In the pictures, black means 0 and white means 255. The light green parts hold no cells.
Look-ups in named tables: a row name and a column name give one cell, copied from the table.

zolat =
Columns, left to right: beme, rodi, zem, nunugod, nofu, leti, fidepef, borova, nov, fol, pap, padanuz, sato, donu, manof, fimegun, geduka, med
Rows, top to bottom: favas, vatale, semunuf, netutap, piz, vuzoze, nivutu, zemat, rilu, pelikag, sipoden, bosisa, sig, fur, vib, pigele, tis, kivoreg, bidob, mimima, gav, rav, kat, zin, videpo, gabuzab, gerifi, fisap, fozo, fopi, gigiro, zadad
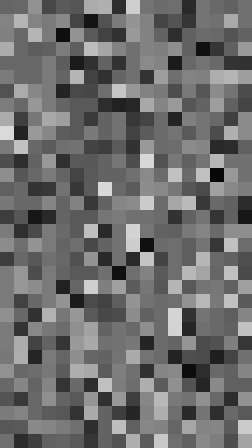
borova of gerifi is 91
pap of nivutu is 130
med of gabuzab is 113
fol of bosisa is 78
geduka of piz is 51
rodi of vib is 104
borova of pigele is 117
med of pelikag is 138
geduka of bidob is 97

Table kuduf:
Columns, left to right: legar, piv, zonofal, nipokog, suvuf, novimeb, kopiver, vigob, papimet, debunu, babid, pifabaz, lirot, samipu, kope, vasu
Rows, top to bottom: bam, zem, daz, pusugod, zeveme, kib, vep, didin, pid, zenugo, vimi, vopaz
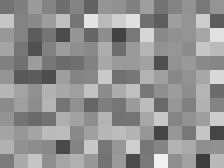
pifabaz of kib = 159
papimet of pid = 115
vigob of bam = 149
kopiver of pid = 142
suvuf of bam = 110
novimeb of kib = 132
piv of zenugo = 151
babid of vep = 119
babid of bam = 158
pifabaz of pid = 200
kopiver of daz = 102
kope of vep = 180
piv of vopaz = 170
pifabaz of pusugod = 146
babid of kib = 178
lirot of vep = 156
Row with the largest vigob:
kib

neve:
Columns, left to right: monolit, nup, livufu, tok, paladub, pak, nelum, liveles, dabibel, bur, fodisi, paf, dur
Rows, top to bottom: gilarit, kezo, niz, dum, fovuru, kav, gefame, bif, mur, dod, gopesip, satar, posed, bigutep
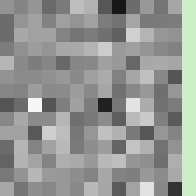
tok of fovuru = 134
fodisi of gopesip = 176
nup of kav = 139
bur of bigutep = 163
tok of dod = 207
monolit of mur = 135
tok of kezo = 130
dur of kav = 85
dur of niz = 146
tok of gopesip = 162

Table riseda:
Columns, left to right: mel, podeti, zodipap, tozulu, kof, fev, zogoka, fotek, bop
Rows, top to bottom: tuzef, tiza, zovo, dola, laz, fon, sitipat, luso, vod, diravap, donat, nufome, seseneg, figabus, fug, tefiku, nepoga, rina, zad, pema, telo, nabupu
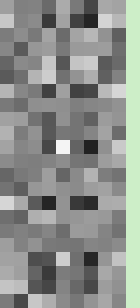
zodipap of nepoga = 122
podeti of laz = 138
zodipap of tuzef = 130
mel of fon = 90
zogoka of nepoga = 153
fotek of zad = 149
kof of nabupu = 138
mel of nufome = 139
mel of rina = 158
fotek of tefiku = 153
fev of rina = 117
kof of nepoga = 109
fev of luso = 127
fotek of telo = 157
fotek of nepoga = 132
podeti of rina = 130
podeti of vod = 157
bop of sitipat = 214
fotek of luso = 137

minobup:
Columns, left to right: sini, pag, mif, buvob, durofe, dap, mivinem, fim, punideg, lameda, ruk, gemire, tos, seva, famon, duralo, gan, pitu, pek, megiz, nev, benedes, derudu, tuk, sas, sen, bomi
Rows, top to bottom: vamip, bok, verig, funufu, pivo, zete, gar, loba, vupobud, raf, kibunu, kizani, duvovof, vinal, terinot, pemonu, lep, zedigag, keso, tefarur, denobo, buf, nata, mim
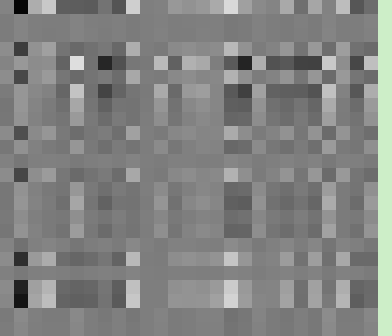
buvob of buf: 189
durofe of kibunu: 118
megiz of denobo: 132
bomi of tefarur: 123
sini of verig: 124
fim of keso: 118
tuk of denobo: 116
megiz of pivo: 82
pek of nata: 132
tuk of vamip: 130
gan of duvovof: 178
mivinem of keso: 108
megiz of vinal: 118
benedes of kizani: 126
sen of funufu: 113
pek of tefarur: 125
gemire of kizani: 124
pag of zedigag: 113
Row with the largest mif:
vamip

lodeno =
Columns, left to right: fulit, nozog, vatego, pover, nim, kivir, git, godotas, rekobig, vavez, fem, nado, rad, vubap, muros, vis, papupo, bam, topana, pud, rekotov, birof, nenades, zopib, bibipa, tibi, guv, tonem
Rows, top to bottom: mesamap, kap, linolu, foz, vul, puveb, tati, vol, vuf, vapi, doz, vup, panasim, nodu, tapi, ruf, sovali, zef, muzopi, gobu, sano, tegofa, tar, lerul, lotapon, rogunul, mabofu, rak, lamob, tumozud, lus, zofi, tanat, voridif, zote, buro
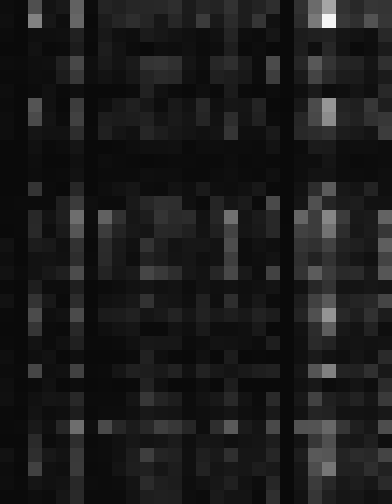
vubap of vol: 18
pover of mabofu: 15
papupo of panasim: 15
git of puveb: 14
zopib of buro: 31
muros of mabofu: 34
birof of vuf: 38
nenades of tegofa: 65
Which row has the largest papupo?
ruf

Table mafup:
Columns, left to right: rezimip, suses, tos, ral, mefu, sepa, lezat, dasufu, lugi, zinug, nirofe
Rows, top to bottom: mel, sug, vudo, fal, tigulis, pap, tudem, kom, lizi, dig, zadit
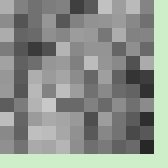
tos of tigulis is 110
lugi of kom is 140
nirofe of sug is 112
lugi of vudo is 173
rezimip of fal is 124
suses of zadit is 115

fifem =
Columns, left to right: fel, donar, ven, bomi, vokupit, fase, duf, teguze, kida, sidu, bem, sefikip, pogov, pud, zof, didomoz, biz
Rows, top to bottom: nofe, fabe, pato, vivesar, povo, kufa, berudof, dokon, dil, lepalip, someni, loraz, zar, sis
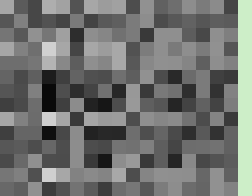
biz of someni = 97
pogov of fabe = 88
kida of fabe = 95
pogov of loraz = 37
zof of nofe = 123
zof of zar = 103
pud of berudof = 46
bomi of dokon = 9
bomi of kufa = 28
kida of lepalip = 39
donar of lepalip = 101
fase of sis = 115
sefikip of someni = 94
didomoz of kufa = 64

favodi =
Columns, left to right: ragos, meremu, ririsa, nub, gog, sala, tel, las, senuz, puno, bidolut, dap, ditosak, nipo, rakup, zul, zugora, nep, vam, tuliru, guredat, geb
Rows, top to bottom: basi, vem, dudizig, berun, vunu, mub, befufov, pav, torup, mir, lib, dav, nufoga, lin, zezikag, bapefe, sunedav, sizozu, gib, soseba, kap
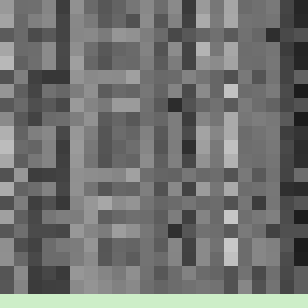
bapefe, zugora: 199
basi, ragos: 153
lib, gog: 60
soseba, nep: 114
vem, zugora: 168
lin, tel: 116
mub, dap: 105
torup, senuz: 102
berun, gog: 73
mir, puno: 101
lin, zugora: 170
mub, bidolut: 113
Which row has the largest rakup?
berun

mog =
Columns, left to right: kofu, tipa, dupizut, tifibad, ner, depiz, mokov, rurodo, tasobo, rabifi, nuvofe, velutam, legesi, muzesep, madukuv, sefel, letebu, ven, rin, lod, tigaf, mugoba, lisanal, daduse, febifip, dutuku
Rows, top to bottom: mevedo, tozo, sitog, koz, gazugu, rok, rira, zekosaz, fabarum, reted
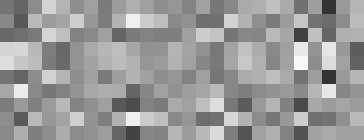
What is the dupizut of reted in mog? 127
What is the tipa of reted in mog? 174
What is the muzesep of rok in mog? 130
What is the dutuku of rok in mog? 181
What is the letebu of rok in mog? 135
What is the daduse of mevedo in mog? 51
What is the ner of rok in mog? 179
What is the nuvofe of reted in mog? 134
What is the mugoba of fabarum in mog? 204
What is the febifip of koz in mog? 152
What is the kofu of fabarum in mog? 141
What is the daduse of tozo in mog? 108
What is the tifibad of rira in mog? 119
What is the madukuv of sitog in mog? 204
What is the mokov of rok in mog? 160

